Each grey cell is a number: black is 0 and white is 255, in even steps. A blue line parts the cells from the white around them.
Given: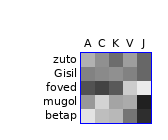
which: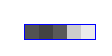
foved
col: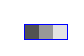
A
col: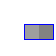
V

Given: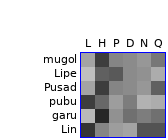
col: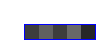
H
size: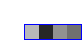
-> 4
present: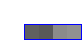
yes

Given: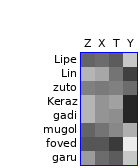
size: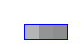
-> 3
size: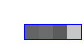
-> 4
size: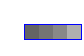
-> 4
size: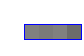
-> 4

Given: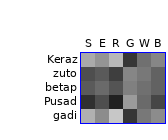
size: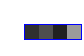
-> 4
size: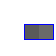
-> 2
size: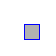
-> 1

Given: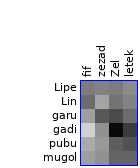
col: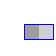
fif
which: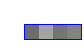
Lin
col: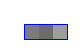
fif
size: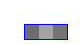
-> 3
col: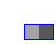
zezad
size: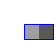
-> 2

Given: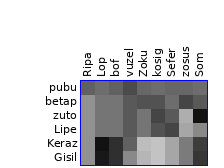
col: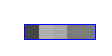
zosus
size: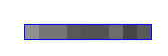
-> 9
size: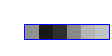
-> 6
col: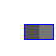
Zoku
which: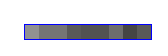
betap
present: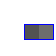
yes

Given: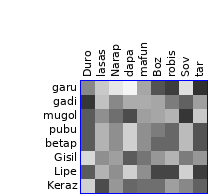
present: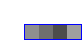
yes
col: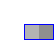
lasas
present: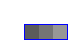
yes
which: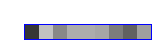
gadi
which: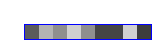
Lipe
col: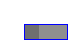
Narap
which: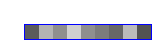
pubu

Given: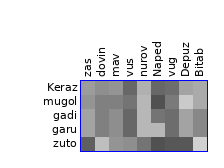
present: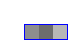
no
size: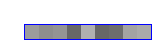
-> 9
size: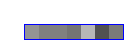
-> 7

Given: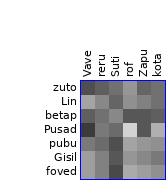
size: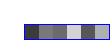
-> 6
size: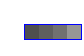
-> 4
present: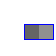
yes
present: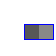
no
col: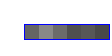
Suti
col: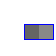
Suti
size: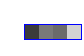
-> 4

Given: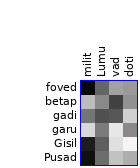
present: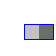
no
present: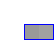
no
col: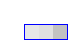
vad
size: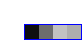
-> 4

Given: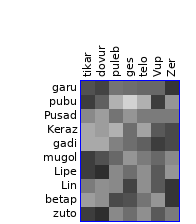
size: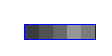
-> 5
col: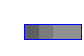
telo
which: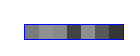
Lin
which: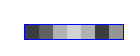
pubu
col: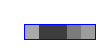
tikar
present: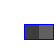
yes

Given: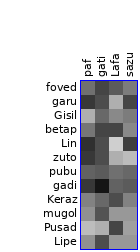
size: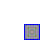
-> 1
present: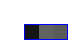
yes
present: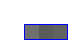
no
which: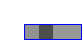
Lipe
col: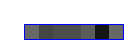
gati
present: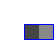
yes
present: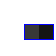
yes

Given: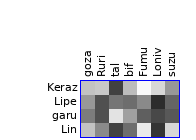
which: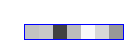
Keraz
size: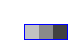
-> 3
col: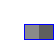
Fumu
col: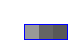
suzu

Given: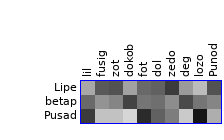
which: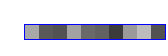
Lipe
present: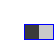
no

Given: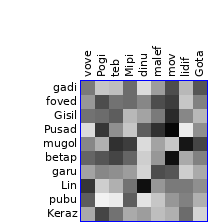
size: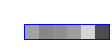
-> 6
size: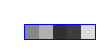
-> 5
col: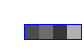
Pogi
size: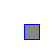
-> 1

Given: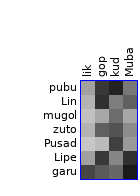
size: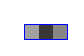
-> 3
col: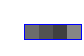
kud
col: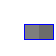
kud

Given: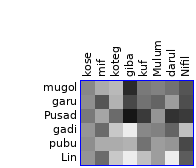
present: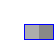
no
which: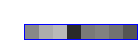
mugol

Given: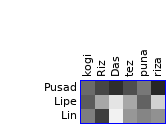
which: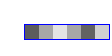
Lipe
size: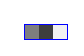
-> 3
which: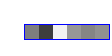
Lin
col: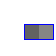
puna
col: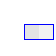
Das

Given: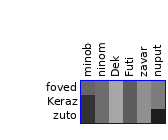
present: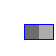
no
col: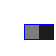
nuput
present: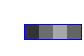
no
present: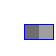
no
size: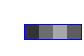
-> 4
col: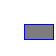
nuput

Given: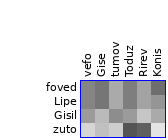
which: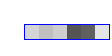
zuto
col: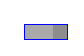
tumov
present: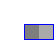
no
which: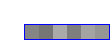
Lipe
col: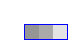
Konis
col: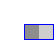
tumov

